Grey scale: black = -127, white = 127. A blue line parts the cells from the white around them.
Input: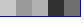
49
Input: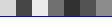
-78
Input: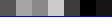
-68
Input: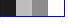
62
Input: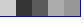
-36
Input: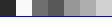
23
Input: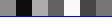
120
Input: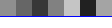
69
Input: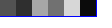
-14
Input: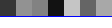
69
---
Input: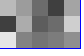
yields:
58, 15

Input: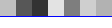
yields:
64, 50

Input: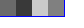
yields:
-21, 0

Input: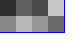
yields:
-81, -22

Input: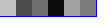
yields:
65, -2

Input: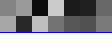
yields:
3, -5
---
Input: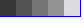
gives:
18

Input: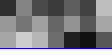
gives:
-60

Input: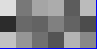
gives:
-35

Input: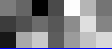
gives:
53

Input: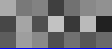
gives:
9

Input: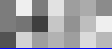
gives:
43

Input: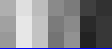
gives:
-64
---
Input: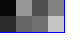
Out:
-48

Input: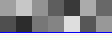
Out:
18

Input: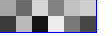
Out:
87

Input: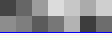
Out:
28

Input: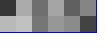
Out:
-16

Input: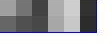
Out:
-61

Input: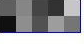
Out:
-58

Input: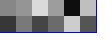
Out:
90

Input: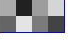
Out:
29
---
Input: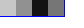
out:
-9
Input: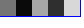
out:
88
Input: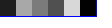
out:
-125
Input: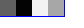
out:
39
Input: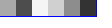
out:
-76
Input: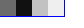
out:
111
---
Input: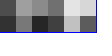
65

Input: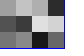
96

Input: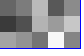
27

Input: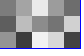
-11

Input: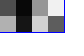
81

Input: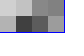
-35

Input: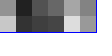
93

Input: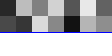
53
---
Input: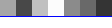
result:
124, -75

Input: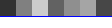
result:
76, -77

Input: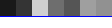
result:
80, -102

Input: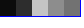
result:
68, -115

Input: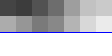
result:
107, -67

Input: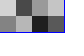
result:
83, -96

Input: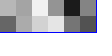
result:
113, -100

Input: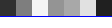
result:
117, -95
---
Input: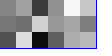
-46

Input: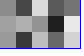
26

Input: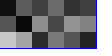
70

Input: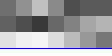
98

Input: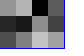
-48

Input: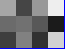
-65

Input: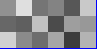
81

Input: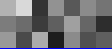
25

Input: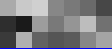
-69
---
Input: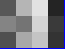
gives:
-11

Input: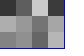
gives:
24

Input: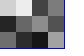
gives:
-24

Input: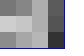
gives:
70

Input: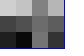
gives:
-47

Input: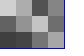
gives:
19

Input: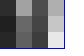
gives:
-23

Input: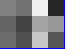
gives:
-60

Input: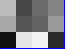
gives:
-42

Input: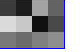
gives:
72
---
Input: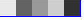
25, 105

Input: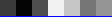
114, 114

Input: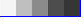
11, 117

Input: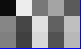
96, 109

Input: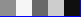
-22, 118

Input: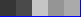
69, 69

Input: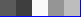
122, 122

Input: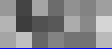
-39, 85
